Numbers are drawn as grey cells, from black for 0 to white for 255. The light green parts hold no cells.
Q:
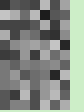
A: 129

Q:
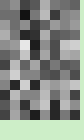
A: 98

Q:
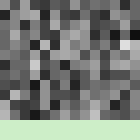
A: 57

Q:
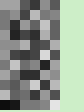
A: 121

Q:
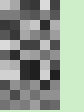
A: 124
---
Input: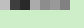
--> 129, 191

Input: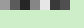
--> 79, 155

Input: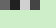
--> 68, 101

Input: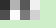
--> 240, 78

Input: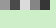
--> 54, 152

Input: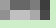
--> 61, 145
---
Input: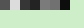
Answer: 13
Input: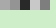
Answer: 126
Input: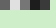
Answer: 58
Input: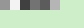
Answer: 181
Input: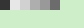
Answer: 108
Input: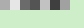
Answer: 161
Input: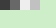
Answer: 193
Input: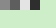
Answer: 46
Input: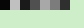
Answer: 47
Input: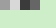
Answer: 102
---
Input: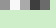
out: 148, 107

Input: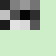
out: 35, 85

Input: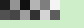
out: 27, 92

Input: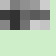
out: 186, 196

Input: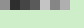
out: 144, 175

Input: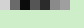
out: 211, 159

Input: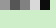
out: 151, 12

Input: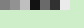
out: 127, 235

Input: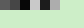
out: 91, 173

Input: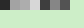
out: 41, 83
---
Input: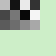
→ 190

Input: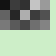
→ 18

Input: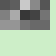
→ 85

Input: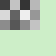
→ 64

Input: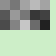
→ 143

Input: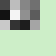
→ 71
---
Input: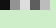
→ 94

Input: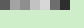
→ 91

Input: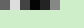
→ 35

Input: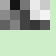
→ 54

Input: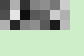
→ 26

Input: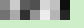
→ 37

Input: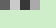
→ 97

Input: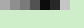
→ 40
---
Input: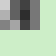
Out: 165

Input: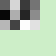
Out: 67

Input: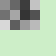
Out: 94

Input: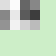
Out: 242

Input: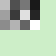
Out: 179

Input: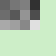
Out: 159

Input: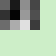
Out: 172
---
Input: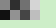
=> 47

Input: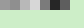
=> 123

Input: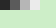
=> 91

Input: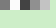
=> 67

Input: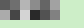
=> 140

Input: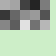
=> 65

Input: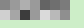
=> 100
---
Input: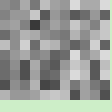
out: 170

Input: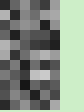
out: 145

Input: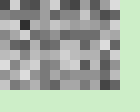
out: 88

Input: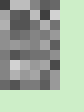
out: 189

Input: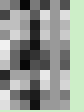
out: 7

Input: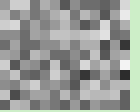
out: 206

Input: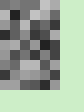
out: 116
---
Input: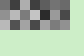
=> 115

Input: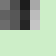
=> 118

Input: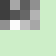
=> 62

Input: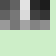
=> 75

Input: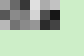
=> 160

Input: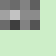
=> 118

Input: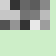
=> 209

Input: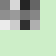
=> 124

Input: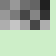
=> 123
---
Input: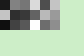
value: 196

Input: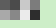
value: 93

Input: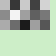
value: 139

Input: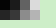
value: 4

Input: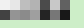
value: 241

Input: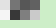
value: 226

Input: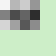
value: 129

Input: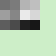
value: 158

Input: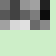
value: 87

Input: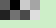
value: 93
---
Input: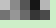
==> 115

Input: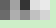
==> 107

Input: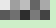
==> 89

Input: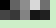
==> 68

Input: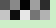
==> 197

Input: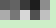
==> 171

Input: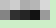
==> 132
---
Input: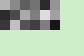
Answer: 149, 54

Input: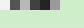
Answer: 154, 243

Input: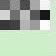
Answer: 242, 56

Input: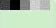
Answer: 183, 65

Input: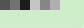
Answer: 175, 83

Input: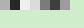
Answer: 155, 177
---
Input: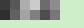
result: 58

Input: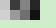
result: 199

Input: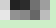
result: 209

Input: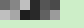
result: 107

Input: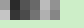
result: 157

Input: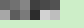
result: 103
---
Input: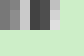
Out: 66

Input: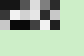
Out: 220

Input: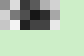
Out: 90

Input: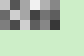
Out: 241

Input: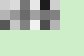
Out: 231

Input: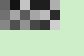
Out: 30

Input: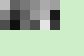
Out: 140
